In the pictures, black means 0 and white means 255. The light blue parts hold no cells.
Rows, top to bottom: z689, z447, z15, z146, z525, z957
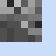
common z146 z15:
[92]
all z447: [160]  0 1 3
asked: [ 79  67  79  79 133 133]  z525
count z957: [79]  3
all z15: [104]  0 2 3
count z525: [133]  2

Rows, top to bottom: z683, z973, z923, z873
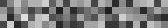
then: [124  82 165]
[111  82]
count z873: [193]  3
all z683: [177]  4 5 12 14 20 23

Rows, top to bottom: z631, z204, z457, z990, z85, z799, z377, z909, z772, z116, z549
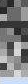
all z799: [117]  0 1 2
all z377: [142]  0
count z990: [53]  4

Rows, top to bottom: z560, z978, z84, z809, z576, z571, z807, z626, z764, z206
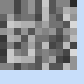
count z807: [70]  4
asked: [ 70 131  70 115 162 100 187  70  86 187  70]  z807
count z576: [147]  5
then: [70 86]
[187  70]

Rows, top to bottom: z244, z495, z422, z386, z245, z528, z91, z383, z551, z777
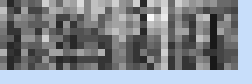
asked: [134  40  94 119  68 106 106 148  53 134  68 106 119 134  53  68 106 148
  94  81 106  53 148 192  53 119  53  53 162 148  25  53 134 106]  z777
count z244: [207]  6
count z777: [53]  7

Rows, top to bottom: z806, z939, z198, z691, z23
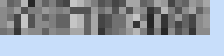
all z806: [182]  3 11
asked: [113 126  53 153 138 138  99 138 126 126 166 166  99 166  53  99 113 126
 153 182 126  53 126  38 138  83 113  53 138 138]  z23
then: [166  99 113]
[166 153]
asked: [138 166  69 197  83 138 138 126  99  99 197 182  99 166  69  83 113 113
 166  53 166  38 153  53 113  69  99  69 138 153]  z691

